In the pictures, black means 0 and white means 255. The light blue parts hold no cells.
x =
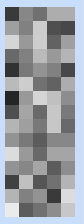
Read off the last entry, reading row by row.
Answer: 199
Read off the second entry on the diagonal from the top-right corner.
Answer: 79
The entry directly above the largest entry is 180
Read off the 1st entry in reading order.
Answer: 58
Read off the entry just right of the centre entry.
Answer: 199
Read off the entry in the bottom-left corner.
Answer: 235
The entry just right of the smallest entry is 153
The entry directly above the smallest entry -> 186
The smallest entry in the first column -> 37
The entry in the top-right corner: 173
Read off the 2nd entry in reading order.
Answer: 135
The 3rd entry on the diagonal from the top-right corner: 205
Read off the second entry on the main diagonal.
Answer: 129
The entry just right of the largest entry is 92
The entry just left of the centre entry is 165
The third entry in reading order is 113

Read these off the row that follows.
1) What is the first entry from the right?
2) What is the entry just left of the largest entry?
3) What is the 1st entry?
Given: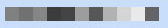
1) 100
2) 213
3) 128

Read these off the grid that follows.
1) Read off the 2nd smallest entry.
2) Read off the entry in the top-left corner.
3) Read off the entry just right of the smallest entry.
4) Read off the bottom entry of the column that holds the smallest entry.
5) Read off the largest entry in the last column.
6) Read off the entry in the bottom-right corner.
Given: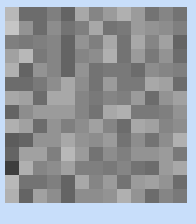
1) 92
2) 184
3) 176
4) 176
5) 176
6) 121

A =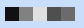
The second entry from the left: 129
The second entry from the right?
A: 79
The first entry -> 17

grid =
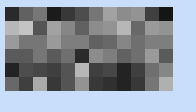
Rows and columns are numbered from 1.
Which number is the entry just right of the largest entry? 84
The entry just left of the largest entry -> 183
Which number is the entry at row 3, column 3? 118
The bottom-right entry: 176
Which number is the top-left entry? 42
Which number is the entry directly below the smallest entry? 147
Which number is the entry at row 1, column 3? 118
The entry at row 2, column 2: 196
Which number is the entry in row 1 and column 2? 97
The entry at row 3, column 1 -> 154
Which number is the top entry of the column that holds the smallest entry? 21
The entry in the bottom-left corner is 104
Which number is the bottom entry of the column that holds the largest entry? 63

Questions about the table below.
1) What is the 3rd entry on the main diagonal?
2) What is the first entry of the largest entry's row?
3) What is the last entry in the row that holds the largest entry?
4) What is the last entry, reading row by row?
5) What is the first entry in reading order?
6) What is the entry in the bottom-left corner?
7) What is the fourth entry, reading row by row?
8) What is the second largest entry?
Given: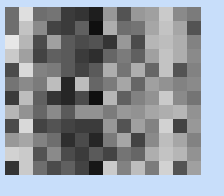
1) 75
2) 231
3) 130
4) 160
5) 110
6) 52
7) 116
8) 223

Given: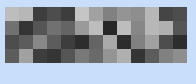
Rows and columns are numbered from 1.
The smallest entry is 39
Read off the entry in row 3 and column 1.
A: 77
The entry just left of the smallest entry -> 189
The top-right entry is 77
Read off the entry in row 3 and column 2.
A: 92
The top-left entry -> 189
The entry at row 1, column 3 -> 61
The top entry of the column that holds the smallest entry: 129
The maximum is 197
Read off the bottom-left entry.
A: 92
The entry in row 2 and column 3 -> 85
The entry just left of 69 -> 183
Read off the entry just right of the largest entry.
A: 161
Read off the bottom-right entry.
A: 142
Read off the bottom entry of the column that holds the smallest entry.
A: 148
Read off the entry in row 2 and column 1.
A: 113
